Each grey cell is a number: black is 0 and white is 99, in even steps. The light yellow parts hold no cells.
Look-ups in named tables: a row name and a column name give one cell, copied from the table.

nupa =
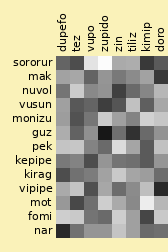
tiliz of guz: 19
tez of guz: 38
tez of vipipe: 76
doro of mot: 71
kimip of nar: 41
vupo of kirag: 48
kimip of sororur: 22
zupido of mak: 58
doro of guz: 57
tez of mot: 28

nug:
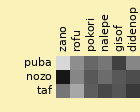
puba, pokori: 40
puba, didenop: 52
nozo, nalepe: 42
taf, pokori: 36
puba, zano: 84
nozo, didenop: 30
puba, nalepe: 46
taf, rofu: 65

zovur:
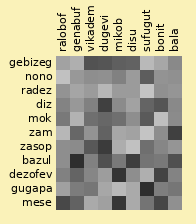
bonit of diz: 33
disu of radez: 60
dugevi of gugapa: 65
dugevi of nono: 56
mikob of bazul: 47
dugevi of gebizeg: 33
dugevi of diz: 25
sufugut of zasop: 43

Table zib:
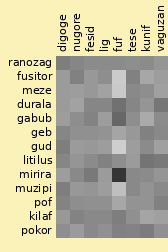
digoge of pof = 51
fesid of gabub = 51
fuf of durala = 44
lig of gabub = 61
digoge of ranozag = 49
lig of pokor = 56
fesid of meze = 59
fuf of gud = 80
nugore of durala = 63
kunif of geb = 50
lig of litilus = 50
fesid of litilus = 54
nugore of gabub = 55
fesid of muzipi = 58
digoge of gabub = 61

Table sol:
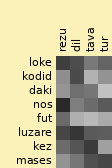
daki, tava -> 46
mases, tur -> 27
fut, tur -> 66
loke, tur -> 39
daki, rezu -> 58
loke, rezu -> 24
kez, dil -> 33
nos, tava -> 42
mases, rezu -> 57
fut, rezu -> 41
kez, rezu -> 42
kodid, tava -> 69
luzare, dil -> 21
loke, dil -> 30
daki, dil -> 43

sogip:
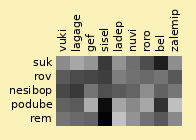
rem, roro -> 44
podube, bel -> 19
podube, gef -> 67
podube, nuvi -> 53
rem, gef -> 39
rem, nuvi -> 57
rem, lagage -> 41
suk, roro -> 30
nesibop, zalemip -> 46
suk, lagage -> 65
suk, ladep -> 57
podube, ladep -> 64
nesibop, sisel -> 31
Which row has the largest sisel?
nesibop

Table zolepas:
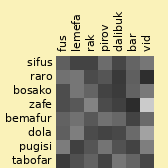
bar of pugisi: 26
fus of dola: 37
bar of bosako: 38
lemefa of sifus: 26
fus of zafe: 30
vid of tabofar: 27
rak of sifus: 26
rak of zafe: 51
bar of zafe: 17
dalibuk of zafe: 25
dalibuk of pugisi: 32
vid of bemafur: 41
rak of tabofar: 38
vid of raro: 18
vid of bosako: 47
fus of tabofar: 23
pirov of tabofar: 26
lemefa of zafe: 34
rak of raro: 29
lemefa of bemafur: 44

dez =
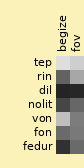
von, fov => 48
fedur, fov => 41
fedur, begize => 19
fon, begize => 41
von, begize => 74
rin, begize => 38
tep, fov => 80
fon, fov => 47
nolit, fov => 40

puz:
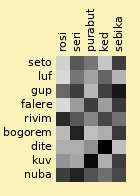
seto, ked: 77
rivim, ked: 27
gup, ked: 25
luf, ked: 39
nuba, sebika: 28
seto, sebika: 24
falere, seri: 60
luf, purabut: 63
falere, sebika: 22
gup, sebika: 9
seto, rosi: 81
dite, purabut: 56
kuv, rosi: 57
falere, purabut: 24
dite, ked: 0
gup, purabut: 71
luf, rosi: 84
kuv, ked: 67
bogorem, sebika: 22
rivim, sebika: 44

